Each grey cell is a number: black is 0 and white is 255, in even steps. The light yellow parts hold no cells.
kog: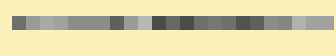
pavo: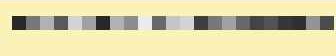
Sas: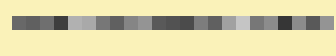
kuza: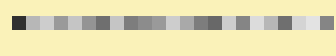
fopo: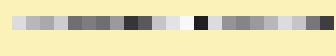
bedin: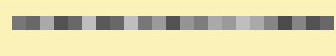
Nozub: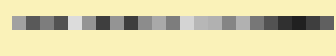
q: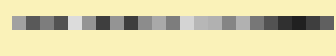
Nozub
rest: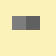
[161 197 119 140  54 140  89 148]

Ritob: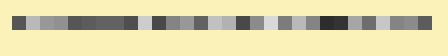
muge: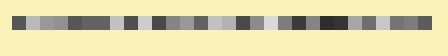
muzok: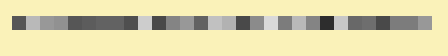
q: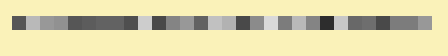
muzok
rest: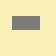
[152]
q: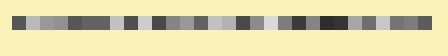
muge

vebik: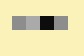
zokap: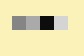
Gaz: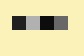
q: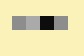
vebik
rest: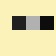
[104]
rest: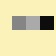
[212]
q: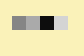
zokap

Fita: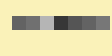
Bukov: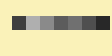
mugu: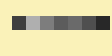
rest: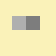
[ 92 106  79  40]
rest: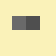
[40]
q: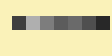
mugu

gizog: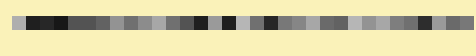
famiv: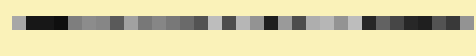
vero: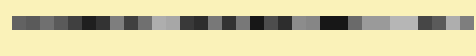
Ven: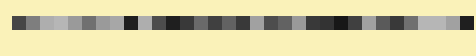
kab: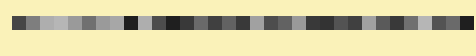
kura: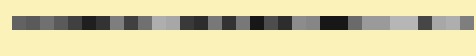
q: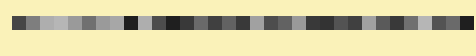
kab
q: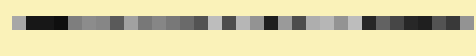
famiv

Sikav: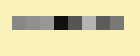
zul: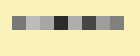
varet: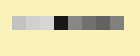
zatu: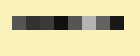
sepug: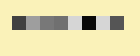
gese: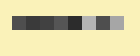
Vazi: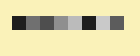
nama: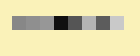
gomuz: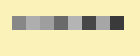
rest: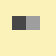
[128]
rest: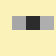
[ 71 158 128]
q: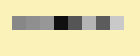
nama

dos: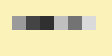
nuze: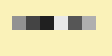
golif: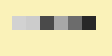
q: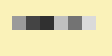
dos
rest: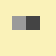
[ 48 191 115 218]
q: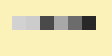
golif
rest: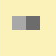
[40]

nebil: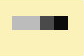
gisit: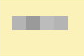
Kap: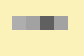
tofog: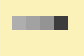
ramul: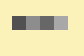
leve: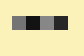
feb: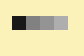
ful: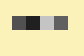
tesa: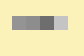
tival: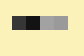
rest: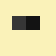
[162 154]
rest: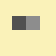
[103 168]
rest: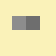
[196]
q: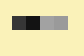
tival

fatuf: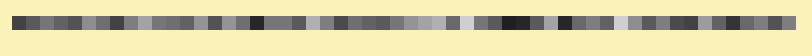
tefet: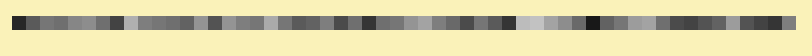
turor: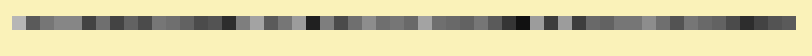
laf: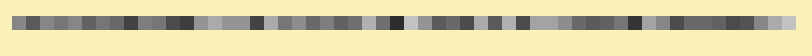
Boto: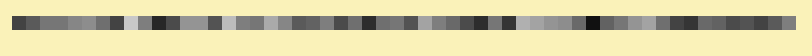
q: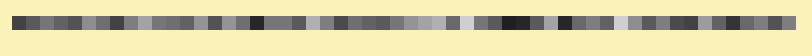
fatuf
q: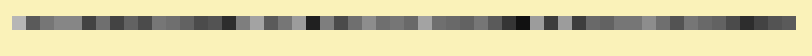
turor
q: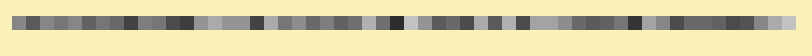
laf
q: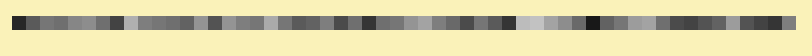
tefet
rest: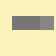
[141 111  67 200 126  39  75 148 148  83 188 126 118 170 134  90  98 126
  75 111  45 111 118  83 163 126 105  75  45 118  53 176 163 148 141 105
  17  98 118 148 163 111  67  53 105  98  75  83  67  90 126]

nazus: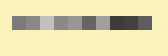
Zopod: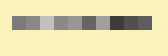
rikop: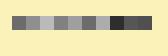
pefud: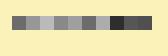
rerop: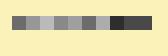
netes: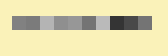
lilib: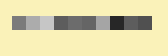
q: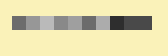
rerop
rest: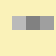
[108 172  46  86  80]
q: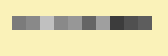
Zopod

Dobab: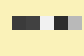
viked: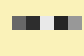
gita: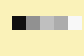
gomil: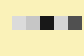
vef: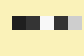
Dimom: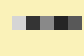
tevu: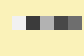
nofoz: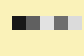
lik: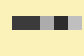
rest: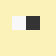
[206]
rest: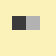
[ 72 110]
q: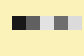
nofoz

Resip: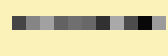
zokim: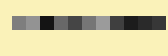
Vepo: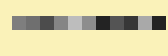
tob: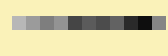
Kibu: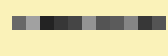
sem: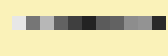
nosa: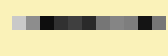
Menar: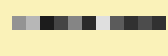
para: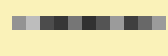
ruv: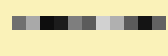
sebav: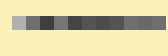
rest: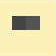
[ 76  84 111 104 111]
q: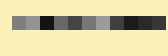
zokim
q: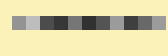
para
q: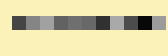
Resip
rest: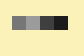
[42 55]
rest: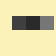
[133 126  20 118]
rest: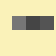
[ 76  84 111 104 111]

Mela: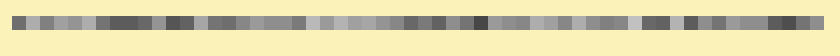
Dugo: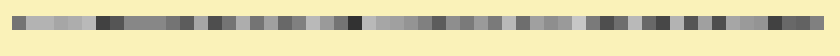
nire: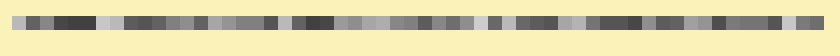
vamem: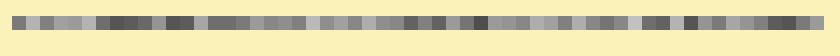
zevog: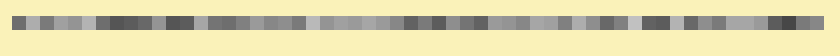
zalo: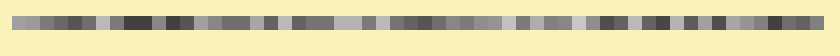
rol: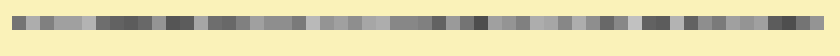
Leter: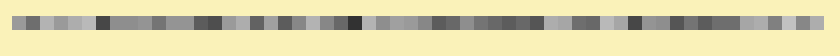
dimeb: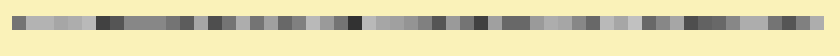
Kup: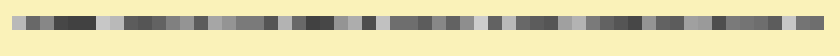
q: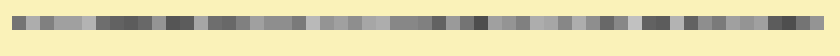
rol
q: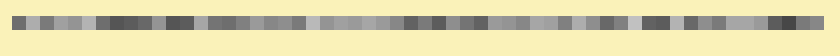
zevog
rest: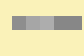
[128  98 154 116  78 160 148 128 173 166 135 173 142 104 135 193  98  92
 179  98 142 122 160 148 160  92  78 116 148]
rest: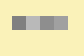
[135 173 142 135  98 128  98 154 116  78 154 148 135 173 160 128 173 135
 116 135 193 110  98 179  85 148 122 166 148 128  92  85 122 154]
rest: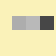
[142 142 148 116 148 148  92  78 154 173  98 160  92 135 179 135 104  50
 179 142 160 154 135  92 104 142 116 104  92 104  85 173 166 110 104 185
 166  71 148 142  85 116  92 110 110 166 173 128 193 135 173]
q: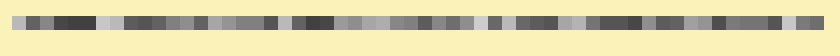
nire

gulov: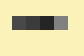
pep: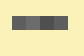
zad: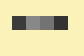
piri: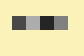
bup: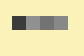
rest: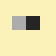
[128]
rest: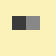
[115  51]
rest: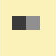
[115 136]
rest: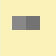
[51]

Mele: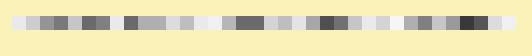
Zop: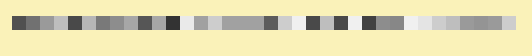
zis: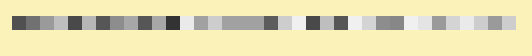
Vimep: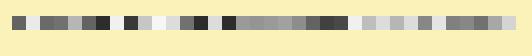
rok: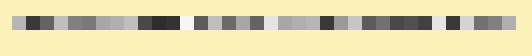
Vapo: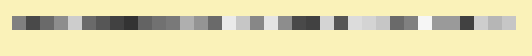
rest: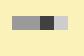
[182 198]
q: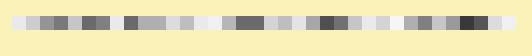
Mele
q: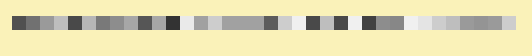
Zop
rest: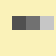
[234 212 246 175 128 198 154  57  86 220 240]
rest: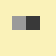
[ 86 220 240]
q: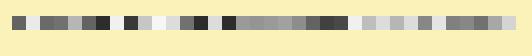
Vimep
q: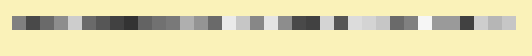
Vapo

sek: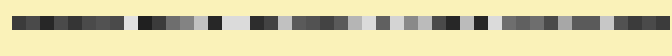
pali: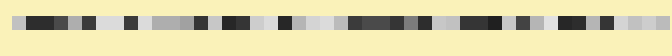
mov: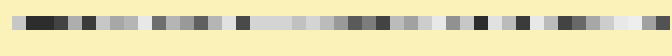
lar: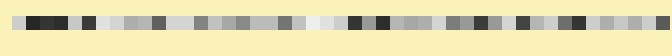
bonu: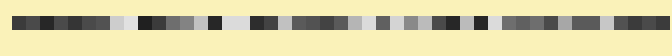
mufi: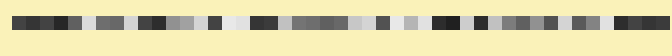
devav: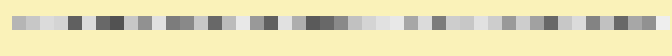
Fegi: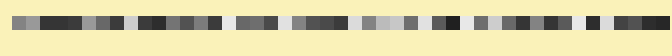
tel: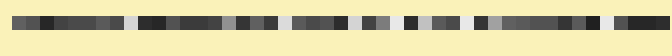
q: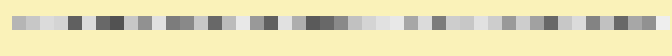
devav
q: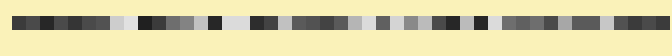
bonu
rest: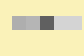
[131 193 167 137 187 187 116 193 238 225 205  53 153  45 181 167 174 212
 124 153  59 153 212  67 181 205 110  53 205 174 199 174 205  90]
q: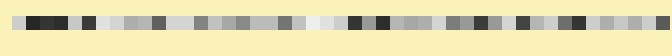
lar
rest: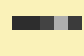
[199 167 181 232 110 181 153  96 181 225  74 212 212 212 193 212 187 153
  90 124  67 187 161 205 232 145 199  45 225 187  59 232 187  67 104 167
 205 232 238 161  82]

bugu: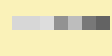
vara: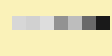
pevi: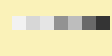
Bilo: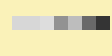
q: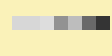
Bilo
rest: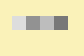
[99]
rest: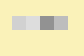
[105  25]

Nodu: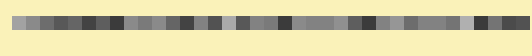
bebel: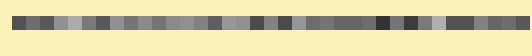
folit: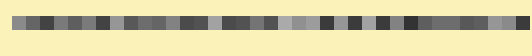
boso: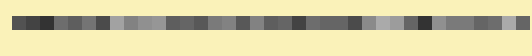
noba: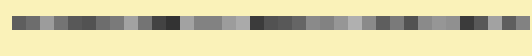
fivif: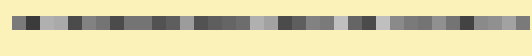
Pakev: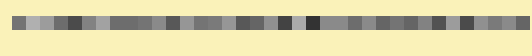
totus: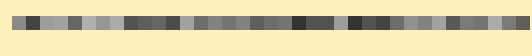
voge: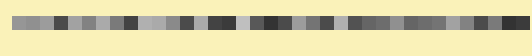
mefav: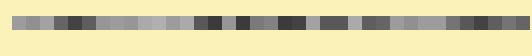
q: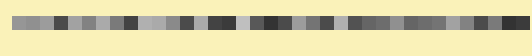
voge
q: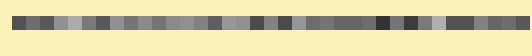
bebel
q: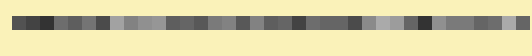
boso
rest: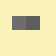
[116  75 162 130 144 150  94 101  88 122 130  88 130  94 101  67 109 101
 101  75 138 170 156 101  51 144 122 122 101 109 170 101]

